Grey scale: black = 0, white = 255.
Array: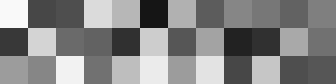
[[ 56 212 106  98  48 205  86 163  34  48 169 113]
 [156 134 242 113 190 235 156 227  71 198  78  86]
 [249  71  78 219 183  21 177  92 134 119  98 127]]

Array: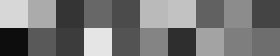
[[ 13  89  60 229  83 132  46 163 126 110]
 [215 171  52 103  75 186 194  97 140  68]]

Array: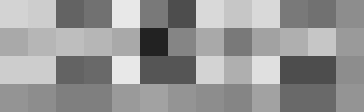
[[148 141 127 127 154 162 148 141 133 162 105 105 148]
 [169 182 190 182 169  34 133 169 121 162 175 198 154]
 [205 205  99 105 232  85  85 211 175 224  77  77 141]
 [211 205  99 113 232 121  77 217 198 217 121 113 141]]

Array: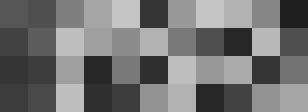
[[ 53  60 159  39 121  47 190 152 171  53 114]
 [ 60  73 190  47  60 146 178  39  67 146 165]
 [ 67  93 190 159 140 178 121  79  39 184  79]
 [ 86  79 127 165 197  53 152 197 178 133  31]]

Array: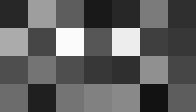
[[ 39 158  93  25  39 123  47]
 [ 78 116  78  55  47 144  70]
 [108  31 116 129 137  18  93]
 [171  70 251  86 237  63  55]]

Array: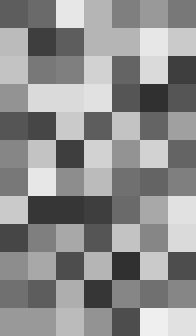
[[ 70 127 168  85 195 134 218]
 [ 85  70 202  93 195 100 160]
 [ 93 106 231 181 127 153 120]
 [112  93 174  54 134 112 134]
 [120 231 141 187 112 100 127]
 [134 195  62 210 147 210 100]
 [141 168  77 181  48 202  77]
 [147 218 218 225  85  48  85]
 [153 153 187 147  77 239 225]
 [187  62  93 181 181 231 202]
 [195 120 127 210 100 218  62]
 [202  54  54  62 106 168 225]]

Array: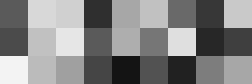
[[ 75 193 230  90 174 118 223  39  63]
 [ 90 216 208  47 167 193 105  55 201]
 [243 187 160  69  20  82  33 125 167]]
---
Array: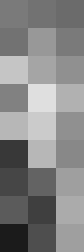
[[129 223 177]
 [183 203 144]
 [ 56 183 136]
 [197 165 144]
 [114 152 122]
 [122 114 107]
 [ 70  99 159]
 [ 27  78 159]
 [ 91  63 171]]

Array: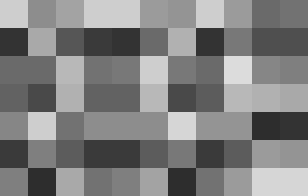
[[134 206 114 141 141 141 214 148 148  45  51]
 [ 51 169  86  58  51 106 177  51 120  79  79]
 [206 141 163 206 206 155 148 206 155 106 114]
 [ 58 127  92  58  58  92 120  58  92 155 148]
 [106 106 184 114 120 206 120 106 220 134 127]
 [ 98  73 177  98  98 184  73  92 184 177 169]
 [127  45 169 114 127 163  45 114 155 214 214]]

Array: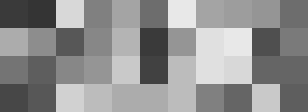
[[172 141  87 135 180  58 149 224 232  79 122]
 [116  94 135 149 201  65 188 224 216 101 101]
 [ 71  87 209 188 172 172 188 128 101 201  94]
 [ 58  52 216 128 164 109 232 164 157 149 109]]

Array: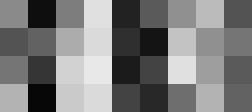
[[ 83  98 172 218  47  20 195 144 117]
 [117  53 210 232  27  67 224 158  90]
 [138  14 125 224  34  90 144 187  83]
 [179   7 202 218  67  40 110 179  98]]

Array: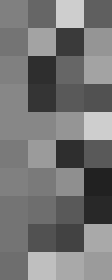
[[110 191 169 155]
 [116 163  58 149]
 [122 155  46  89]
 [135 135 149 206]
 [128 122 143  33]
 [116 110  89  40]
 [128 102 206  95]
 [116  81  66 169]
 [135  52  89  81]
 [128  46 102 163]]

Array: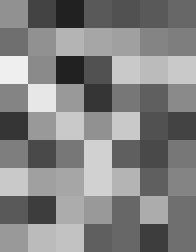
[[132 231 153  53 119  95 138]
 [153 187 194  95 103  61 111]
 [201 160 166 209 180  95 132]
 [ 53 153 201 145 201  81  67]
 [111 145 180 166 160 132 126]
 [239 138  33  81 201 187 201]
 [126  73 119 209  95  73 119]
 [145  67  33  89  81  89 103]
 [ 89  61 172 153 103 172 111]]

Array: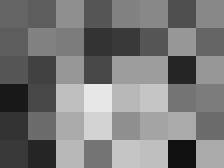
[[ 93 130 124  51  57  86 151 101]
 [ 51 108 170 211 143 164 170 108]
 [101  93 143  86 130 136  79 136]
 [ 24  71 191 231 184 197 116 124]
 [ 86  65 151  71 157 157  37 151]
 [ 57  37 184 116 197 191  16 170]]
